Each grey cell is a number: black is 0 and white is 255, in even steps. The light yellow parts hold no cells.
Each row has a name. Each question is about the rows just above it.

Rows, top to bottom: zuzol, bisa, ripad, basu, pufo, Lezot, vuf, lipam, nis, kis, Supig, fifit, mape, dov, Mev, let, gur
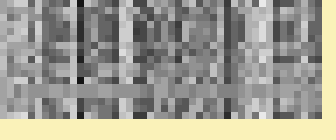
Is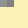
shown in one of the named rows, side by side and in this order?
yes
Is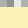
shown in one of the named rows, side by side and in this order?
no
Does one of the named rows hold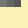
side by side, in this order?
yes
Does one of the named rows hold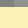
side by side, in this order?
yes

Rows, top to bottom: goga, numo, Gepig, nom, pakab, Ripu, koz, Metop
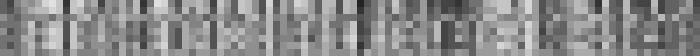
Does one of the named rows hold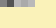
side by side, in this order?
no
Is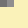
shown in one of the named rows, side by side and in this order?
yes
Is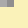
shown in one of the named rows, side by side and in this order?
yes
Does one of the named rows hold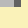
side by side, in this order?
no
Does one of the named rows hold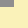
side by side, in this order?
yes
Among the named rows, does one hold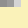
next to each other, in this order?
yes

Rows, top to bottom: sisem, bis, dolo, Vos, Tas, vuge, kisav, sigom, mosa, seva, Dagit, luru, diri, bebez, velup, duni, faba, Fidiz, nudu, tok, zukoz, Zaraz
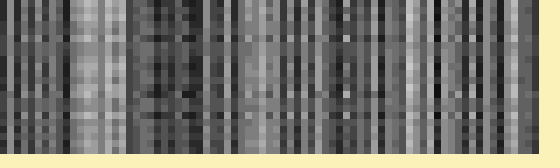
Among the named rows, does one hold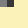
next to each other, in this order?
yes
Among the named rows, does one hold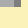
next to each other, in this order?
yes
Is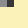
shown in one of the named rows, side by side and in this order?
yes
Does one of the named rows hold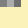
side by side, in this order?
yes

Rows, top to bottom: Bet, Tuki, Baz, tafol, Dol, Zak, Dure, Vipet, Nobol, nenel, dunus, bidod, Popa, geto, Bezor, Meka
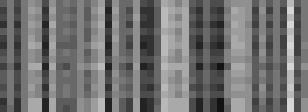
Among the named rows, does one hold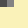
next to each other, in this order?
yes
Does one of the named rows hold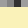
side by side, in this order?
yes

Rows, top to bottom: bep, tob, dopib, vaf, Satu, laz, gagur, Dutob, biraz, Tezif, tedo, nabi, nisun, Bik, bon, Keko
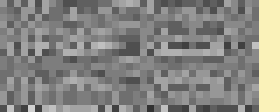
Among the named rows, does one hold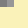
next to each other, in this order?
yes
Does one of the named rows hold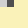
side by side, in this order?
no
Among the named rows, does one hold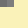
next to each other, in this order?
yes
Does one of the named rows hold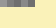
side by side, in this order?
yes
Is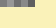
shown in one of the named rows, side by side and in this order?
no
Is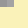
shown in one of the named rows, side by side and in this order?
yes

